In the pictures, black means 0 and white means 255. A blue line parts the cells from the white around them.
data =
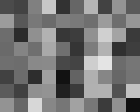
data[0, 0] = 75
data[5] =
[65, 108, 45, 160, 18, 99, 176, 134, 103, 116]
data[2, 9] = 58
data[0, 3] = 199
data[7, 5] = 162
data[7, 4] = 118
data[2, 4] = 55
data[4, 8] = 108
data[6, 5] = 59
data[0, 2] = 128
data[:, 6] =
[181, 111, 145, 124, 206, 176, 177, 120]
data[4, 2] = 137
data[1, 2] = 120
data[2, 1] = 43
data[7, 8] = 145
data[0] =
[75, 67, 128, 199, 50, 102, 181, 66, 148, 90]
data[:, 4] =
[50, 127, 55, 112, 72, 18, 32, 118]
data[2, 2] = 144
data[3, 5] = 53

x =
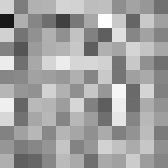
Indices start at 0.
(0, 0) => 211
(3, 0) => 130
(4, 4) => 236
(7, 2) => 185
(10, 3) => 149
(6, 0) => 182
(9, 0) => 130
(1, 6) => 168
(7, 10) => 172
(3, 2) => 155
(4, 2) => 168
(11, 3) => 135
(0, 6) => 189
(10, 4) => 197
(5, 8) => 117
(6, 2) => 145
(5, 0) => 134
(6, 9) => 106
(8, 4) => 133
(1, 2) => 134
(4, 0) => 236
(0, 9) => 163
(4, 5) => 214
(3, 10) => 196
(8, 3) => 183
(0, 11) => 112
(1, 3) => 110
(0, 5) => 210
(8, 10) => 184
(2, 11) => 131
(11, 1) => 95
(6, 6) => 198
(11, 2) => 102
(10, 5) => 131
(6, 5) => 143

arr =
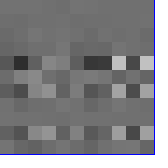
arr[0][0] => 114
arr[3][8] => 116
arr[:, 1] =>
[114, 109, 110, 106, 46, 128, 76, 104, 113, 83, 103]
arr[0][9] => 112
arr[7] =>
[113, 104, 110, 111, 117, 113, 103, 110, 117, 112, 110]
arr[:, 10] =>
[112, 113, 107, 110, 193, 101, 162, 110, 112, 160, 102]
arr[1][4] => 113
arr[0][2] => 114
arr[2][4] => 115
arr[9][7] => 101
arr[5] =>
[108, 128, 137, 111, 104, 119, 122, 117, 100, 113, 101]
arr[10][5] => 108
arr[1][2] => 112
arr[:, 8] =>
[112, 112, 110, 116, 192, 100, 163, 117, 112, 158, 117]
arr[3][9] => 112
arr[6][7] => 97
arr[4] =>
[87, 46, 96, 134, 126, 94, 55, 58, 192, 72, 193]
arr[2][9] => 112
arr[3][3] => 111
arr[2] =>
[106, 110, 117, 113, 115, 112, 107, 113, 110, 112, 107]
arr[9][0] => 97
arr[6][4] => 98
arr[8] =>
[114, 113, 113, 112, 111, 114, 113, 113, 112, 112, 112]
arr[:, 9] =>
[112, 112, 112, 112, 72, 113, 76, 112, 112, 72, 118]
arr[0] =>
[114, 114, 114, 112, 110, 115, 114, 112, 112, 112, 112]
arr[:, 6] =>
[114, 111, 107, 105, 55, 122, 85, 103, 113, 89, 101]
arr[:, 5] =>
[115, 110, 112, 102, 94, 119, 124, 113, 114, 129, 108]
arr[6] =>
[93, 76, 133, 145, 98, 124, 85, 97, 163, 76, 162]

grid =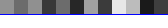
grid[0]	146
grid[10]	26
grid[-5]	59
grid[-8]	108

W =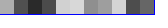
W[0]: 174
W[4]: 209
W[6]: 143
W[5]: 216

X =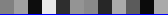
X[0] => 129
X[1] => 160
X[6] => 137

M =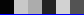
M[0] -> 4
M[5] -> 83
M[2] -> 172

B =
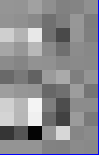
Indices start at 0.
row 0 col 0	149
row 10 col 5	139
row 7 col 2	244
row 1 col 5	151
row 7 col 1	184
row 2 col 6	127
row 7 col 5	140
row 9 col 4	215
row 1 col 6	125
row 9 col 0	53
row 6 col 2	148
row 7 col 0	208
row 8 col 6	122
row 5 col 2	98
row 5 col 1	121
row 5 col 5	127
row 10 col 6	137
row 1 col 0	147
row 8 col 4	65
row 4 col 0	139
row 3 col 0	166
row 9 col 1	84
